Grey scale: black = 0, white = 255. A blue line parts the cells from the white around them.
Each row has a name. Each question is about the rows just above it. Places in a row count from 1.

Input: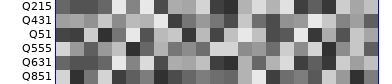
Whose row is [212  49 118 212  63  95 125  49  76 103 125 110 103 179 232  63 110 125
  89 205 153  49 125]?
Q851
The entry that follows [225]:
[63]
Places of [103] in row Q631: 1 4 15
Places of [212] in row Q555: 1 12 13 19
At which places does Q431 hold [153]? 11 18
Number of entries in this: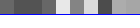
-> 10

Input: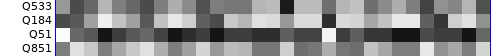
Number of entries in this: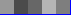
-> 5
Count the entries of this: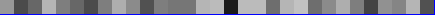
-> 31
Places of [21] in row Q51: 4 9 12 25 26 30
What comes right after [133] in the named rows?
[181]

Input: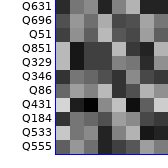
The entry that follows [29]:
[3]
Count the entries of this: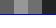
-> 4
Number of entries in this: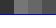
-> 4
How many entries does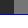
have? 2
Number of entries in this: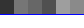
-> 6

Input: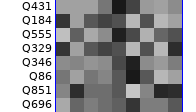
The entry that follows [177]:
[102]
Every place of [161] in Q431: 1 2 3 8
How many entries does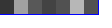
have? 7

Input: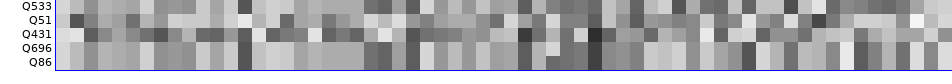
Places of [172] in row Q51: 4 12 19 22 29 30 57
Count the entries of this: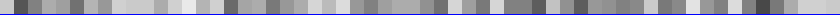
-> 60
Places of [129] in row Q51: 3 27 37 38 45 52 54

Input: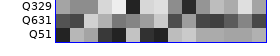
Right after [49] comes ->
[35]
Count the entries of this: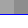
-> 2
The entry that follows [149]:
[189]
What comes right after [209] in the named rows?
[177]
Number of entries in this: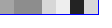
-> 7
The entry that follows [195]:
[49]
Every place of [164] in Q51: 3 13 14

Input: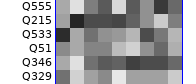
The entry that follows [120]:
[182]
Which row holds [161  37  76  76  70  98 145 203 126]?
Q215
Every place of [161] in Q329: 3 6 7 8
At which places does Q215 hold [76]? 3 4
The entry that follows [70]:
[98]
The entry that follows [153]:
[182]

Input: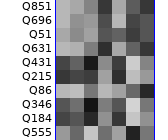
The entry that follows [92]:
[55]
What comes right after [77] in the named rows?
[183]
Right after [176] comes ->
[125]
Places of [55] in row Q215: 1
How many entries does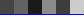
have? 6
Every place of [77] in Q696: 4

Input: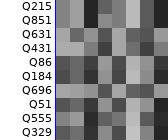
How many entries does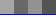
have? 4
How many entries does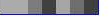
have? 7

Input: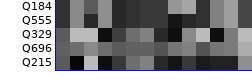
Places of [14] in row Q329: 4 9 12
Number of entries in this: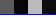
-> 4
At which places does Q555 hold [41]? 3 5 10
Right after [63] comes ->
[110]

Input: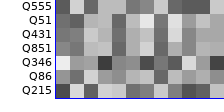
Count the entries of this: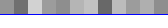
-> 12
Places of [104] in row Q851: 5 8

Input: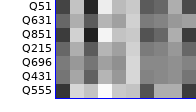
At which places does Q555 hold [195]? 3 6
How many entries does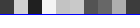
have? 10
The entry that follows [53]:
[215]
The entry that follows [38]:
[237]
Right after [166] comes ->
[97]
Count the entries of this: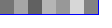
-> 7

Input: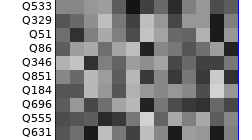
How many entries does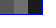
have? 3
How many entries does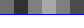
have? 6
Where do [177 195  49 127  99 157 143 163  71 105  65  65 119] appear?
Q346
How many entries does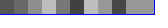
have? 11
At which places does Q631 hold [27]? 3 9 12
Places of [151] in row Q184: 4 7 9 13
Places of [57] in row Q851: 7 9 11

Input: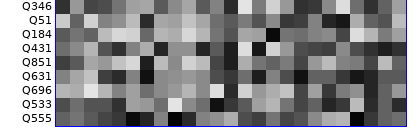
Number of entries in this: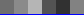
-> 6
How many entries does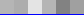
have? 6
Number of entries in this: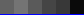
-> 6
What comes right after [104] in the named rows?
[181]
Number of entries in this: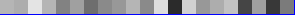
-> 21

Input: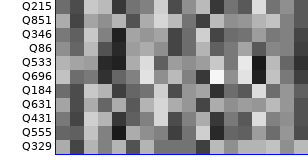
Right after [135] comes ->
[129]
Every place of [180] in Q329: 3 5 7 14 15

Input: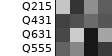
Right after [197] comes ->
[52]
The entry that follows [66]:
[80]

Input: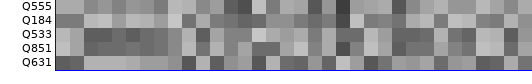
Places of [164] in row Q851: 2 14 17 24 28 34
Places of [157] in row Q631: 7 8 14 22 25 30

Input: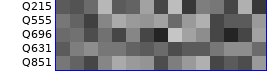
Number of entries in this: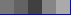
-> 5
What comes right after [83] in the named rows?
[107]
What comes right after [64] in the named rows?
[134]
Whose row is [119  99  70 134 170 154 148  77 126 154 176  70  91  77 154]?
Q851
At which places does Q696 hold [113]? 2 4
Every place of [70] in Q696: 5 7 12 14

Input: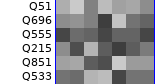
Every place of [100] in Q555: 3 5 6
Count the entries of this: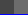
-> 2

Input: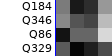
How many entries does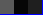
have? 3
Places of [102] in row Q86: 2 3
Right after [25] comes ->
[45]

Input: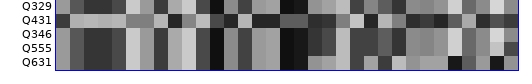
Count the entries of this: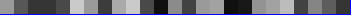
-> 25
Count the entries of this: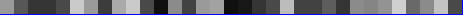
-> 33
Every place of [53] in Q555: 3 4 19 25
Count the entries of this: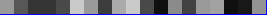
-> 19

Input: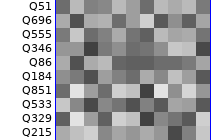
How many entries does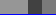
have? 4
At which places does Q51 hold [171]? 9
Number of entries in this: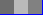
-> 3
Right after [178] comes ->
[109]
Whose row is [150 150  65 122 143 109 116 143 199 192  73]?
Q346
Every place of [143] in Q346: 5 8
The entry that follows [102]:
[96]

